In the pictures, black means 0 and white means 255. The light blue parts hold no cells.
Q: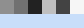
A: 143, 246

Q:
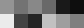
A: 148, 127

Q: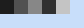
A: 29, 196

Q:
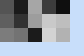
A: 84, 178

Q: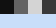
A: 16, 57

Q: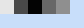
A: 230, 143
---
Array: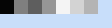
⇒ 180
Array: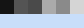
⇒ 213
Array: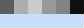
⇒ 16
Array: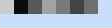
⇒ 111
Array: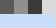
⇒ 218
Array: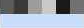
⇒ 114
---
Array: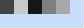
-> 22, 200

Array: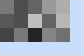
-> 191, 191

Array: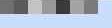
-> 152, 195

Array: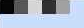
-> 214, 214

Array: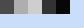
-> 206, 206

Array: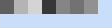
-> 55, 212

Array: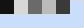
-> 106, 215

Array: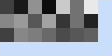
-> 163, 233
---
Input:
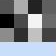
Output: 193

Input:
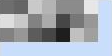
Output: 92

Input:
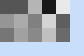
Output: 137

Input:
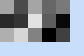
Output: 130

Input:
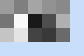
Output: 67

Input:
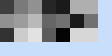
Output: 226

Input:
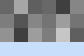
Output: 157

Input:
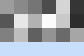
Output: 96

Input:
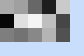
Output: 136
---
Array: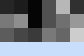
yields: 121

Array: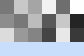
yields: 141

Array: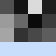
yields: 155

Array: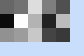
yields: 12

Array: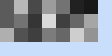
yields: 91

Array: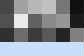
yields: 80

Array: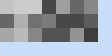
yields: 103

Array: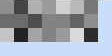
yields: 108

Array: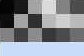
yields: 13
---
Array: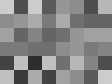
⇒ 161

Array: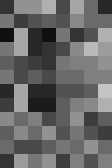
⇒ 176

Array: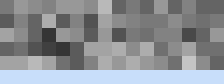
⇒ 152

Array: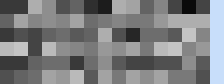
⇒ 133

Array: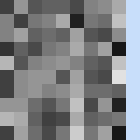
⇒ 140

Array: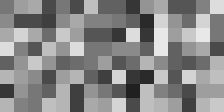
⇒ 119

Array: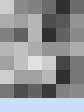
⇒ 138

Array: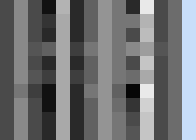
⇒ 108

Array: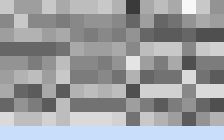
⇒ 79
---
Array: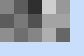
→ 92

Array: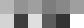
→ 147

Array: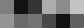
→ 18

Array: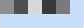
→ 78

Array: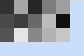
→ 167

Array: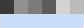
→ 145

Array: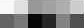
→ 224
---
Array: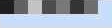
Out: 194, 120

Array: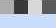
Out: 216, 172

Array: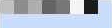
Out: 244, 192

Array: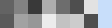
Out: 236, 226

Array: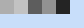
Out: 194, 174

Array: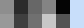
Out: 199, 153

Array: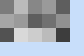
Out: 217, 205

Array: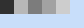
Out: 205, 183

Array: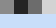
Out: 211, 138

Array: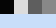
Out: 220, 136
